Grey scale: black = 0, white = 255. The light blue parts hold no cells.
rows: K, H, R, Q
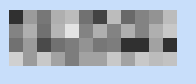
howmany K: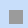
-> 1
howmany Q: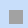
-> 4
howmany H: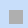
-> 4
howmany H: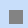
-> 4
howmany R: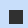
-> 3
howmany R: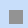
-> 1

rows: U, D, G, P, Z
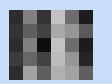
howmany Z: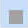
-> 2
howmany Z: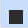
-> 1
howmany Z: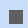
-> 2
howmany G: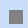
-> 1

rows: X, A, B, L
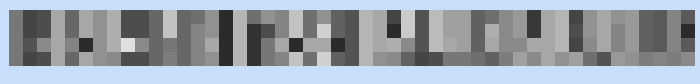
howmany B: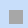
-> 11
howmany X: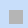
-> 3
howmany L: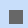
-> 3
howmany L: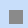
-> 4
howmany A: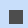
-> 5
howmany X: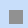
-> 6
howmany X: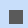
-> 2

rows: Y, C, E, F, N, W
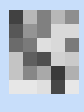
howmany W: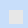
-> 3
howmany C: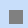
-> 1

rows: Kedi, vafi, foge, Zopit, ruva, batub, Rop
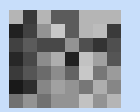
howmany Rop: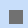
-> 2
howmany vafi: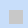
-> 1
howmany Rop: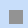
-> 4
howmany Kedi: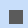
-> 2
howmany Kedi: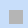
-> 5

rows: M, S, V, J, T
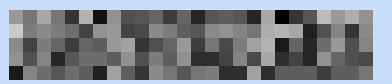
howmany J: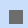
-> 2
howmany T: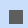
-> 7
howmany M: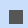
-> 4
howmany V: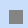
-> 1
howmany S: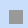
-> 1

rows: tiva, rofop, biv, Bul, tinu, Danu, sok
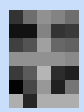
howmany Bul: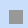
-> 0
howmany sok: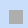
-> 4
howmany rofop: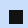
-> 2
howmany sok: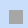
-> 0
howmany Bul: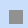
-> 4
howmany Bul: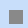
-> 1
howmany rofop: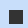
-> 1

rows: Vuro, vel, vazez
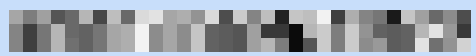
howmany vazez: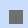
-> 2
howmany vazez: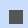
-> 2
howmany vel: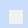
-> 1
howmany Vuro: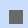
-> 3
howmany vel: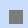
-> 1

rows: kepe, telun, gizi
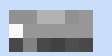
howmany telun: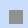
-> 0
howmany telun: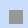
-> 5
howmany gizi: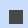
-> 3
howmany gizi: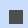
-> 1
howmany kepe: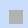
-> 2
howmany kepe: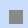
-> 0
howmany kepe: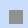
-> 3

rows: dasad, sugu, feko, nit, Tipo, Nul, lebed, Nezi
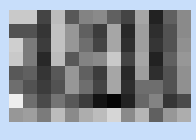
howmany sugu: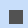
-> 3
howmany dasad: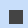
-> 2
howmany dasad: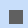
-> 2
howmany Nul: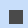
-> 0

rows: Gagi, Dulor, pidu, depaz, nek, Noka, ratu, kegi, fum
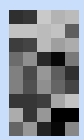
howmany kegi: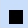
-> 2
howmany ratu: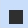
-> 0
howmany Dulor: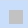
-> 3

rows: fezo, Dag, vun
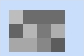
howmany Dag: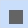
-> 1
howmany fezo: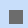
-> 3
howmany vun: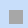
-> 2
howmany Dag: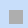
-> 1

